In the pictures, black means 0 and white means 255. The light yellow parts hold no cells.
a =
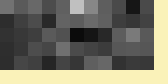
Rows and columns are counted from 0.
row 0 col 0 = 114
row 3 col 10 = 86
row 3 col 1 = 54
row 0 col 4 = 96
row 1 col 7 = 96
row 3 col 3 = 70
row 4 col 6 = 95
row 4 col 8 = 50
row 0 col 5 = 192
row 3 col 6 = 67
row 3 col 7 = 60
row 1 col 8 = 62
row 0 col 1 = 90
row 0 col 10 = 74
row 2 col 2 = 62
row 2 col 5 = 11
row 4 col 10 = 56

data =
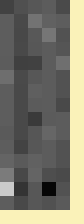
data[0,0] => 66
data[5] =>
[110, 74, 87, 92, 82]
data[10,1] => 67
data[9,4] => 92
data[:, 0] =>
[66, 93, 93, 93, 92, 110, 93, 93, 93, 90, 93, 100, 123, 202, 93]
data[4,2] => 65
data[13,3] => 6
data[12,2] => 100
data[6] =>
[93, 73, 95, 92, 82]
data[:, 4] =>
[74, 93, 82, 85, 111, 82, 82, 73, 92, 92, 82, 82, 74, 82, 90]
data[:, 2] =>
[87, 115, 88, 87, 65, 87, 95, 91, 58, 86, 87, 97, 100, 87, 87]
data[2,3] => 118
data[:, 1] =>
[80, 73, 72, 73, 64, 74, 73, 73, 73, 73, 67, 90, 72, 52, 73]
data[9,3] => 102
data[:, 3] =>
[92, 97, 118, 92, 92, 92, 92, 92, 91, 102, 92, 92, 78, 6, 81]

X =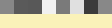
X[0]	135
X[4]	122

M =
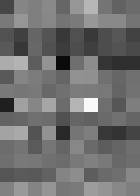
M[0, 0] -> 70
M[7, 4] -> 108
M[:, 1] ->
[133, 150, 64, 55, 179, 133, 118, 160, 102, 169, 116, 121, 90, 153]
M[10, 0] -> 109
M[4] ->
[172, 179, 93, 147, 11, 110, 140, 53, 46, 47]
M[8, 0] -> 99
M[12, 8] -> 111
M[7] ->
[31, 160, 134, 166, 108, 180, 249, 110, 86, 126]
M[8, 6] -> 97
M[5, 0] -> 89
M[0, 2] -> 127
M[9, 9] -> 68
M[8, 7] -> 106
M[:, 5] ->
[150, 122, 80, 77, 110, 145, 124, 180, 101, 117, 135, 121, 141, 122]
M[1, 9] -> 115
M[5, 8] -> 102
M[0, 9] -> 107
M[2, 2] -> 101
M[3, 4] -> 60
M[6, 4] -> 112
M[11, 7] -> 121
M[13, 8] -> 136
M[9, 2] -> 83
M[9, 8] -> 51
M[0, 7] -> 116
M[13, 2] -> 132

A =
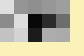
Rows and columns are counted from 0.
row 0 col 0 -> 223
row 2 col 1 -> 211
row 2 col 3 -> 173
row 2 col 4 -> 170
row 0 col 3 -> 151

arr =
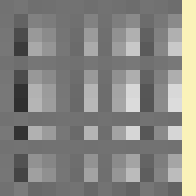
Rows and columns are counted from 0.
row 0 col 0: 114
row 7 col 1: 47
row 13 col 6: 104
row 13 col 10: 118
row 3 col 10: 90
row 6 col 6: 181
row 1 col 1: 99
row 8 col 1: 116
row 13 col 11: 110
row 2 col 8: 145
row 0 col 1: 117
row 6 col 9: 215
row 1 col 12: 138
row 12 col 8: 150
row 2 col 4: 117
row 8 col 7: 114
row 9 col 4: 119
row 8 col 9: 111
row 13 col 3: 108
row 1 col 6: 130
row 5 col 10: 98
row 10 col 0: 114
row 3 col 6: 171
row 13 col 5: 115
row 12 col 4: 118
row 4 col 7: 114
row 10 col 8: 114
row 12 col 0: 118
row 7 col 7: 109
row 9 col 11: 138
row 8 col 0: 114
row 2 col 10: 97
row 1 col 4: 115
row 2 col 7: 111
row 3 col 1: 59
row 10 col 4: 114
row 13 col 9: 99

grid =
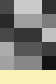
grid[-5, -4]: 72
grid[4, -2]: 135
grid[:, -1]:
[48, 124, 193, 62, 19]
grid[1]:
[41, 159, 159, 124]
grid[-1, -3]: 135
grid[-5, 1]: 202
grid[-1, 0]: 162

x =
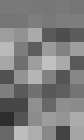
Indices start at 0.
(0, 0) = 121
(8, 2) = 140
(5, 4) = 85
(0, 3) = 119
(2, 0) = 157
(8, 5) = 171
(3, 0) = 185
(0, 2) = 120
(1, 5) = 125
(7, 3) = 103
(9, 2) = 173
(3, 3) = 155
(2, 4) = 78
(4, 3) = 192
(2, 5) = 92
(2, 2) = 170
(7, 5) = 139
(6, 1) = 90

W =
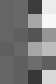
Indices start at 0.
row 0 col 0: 101
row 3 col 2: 166
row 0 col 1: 104
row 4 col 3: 95
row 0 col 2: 60
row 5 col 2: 55

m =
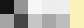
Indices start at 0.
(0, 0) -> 19
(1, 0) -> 165
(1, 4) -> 189
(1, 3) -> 168

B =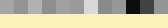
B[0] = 166
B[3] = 142
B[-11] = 147
